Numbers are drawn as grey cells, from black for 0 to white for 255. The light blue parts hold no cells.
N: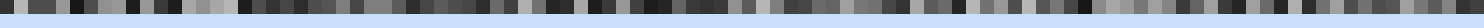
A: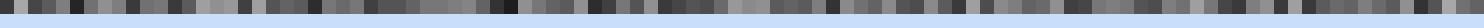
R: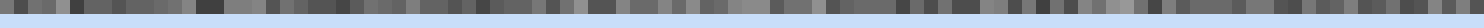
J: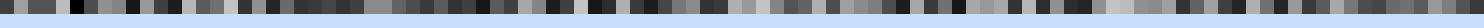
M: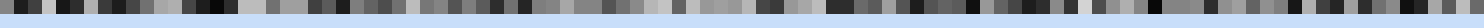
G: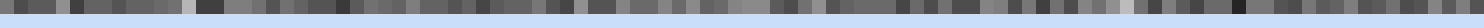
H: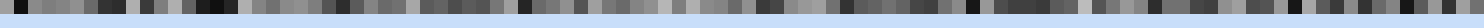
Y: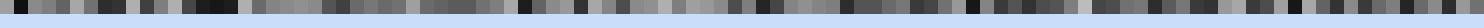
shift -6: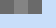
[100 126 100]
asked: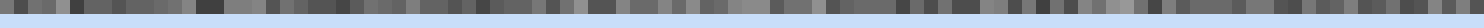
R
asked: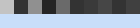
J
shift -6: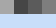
[161  64  85 120]
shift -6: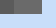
[ 85 100 100]
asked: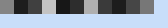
J

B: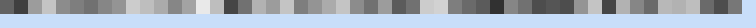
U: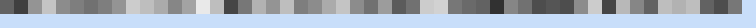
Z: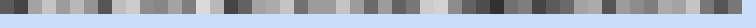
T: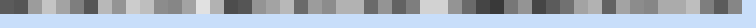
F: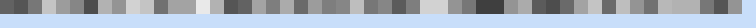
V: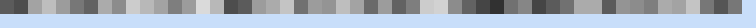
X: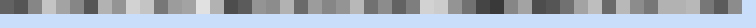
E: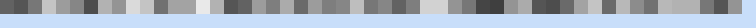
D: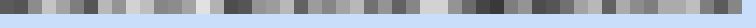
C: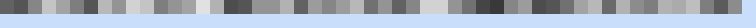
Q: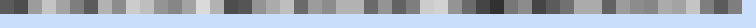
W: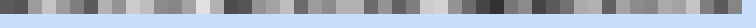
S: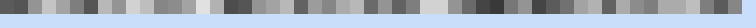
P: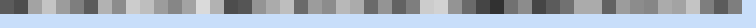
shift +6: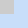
[210]
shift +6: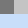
[125 202]
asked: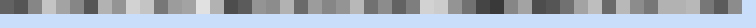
X
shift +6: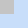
[202]
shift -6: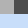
[172  71]
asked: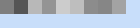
T

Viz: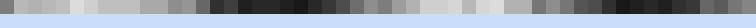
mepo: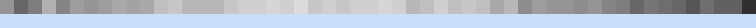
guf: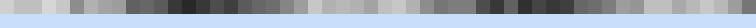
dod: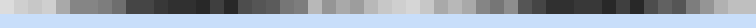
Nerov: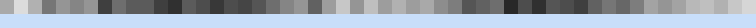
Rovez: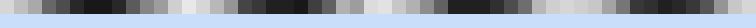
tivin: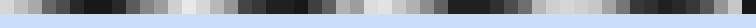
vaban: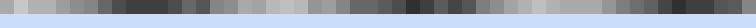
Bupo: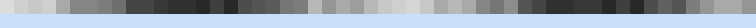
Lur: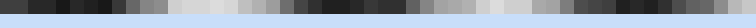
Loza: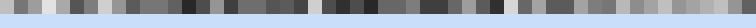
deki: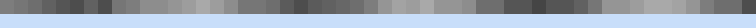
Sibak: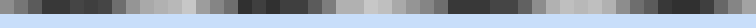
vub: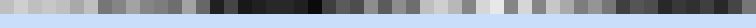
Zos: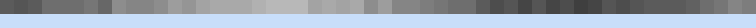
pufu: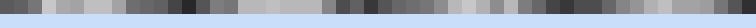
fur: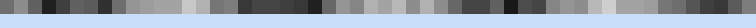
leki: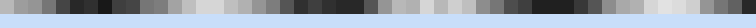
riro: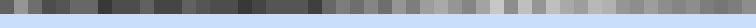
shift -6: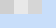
[201 226 208]
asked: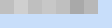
mepo
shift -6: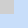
[201]

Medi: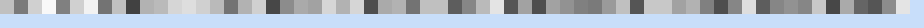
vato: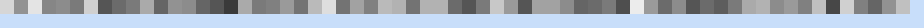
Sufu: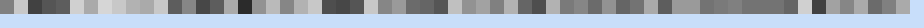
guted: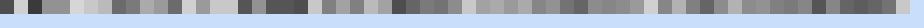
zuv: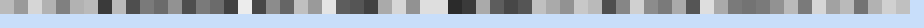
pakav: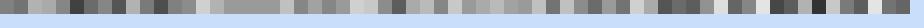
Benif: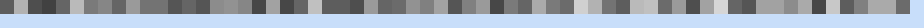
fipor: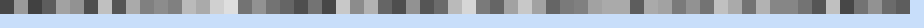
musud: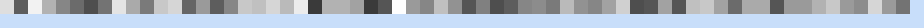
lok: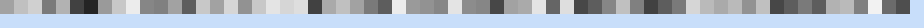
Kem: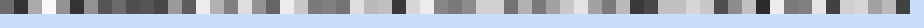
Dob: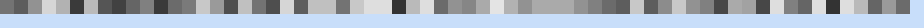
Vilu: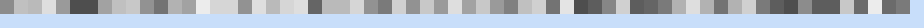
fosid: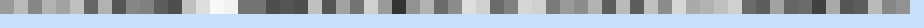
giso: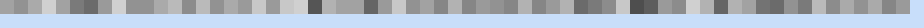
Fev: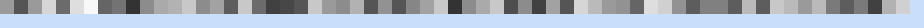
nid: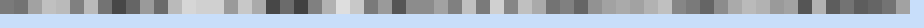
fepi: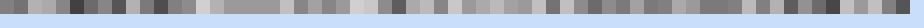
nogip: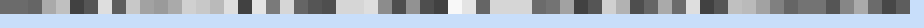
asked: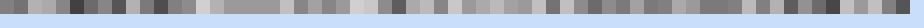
fepi
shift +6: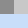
[146 206]
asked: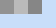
Sufu
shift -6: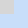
[208]
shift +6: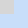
[220]
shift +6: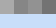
[176 140 152 121]

